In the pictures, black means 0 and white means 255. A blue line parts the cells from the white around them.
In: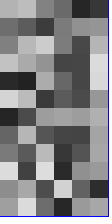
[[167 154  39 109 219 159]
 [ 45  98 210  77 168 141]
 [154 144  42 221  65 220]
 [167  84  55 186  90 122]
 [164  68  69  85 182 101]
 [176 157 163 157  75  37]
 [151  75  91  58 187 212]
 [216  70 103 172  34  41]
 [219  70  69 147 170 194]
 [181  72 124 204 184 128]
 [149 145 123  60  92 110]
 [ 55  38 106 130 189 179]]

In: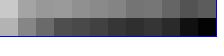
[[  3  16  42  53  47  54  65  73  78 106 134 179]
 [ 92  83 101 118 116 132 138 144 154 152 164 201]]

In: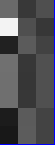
[[ 67  92  24]
 [ 67  91  28]
 [ 80  55 111]
 [ 80  54 111]
 [ 80  55 112]
 [ 66  91  33]
 [ 55  79 243]
 [ 79  56 106]]

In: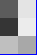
[[168 191]
 [236  53]
 [228  92]]

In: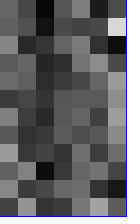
[[ 93 162 119  59  52 148  67]
 [ 24  51 109 104  72  60 134]
 [ 68 114 102  56  13 130  98]
 [109  61 111  51  67  57 155]
 [138  88  78  91  57  49  88]
 [157  65 100  88  41  61 128]
 [142  89  90  86  52  70  60]
 [154 101  72  60  45  94 107]
 [ 73 139 115  48  36 100  91]
 [ 15  49 123  99  54  41 133]
 [215  72  66  74  18  81  96]
 [ 76  27 126  85   7  72 102]]

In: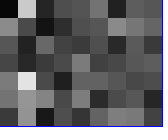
[[ 66 121 126  99  53  78  24 147  58]
 [ 38  87  75  43 125  73 132 149 115]
 [ 77  72  86  98  98  31  74 227 123]
 [ 93  87  72  65 123  74  59  40  70]
 [ 58  90  41  79  59  66 104  34  86]
 [101 118 138  86  79  46  19  74 139]
 [ 86  93  33 115  84  78  37 202   8]]

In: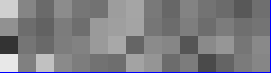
[[134 123 100  74 124 108 149 163 110 114 125 138 193 128 232]
 [137 118 150 138  85 134 139 101 168 154 130 125 105 117  51]
 [116 111 124 109 126 108 118 164 159 154 110 124  98 109 145]
 [111  88 107 115 131 103 121 165 157 114 118 140 106 133 208]]
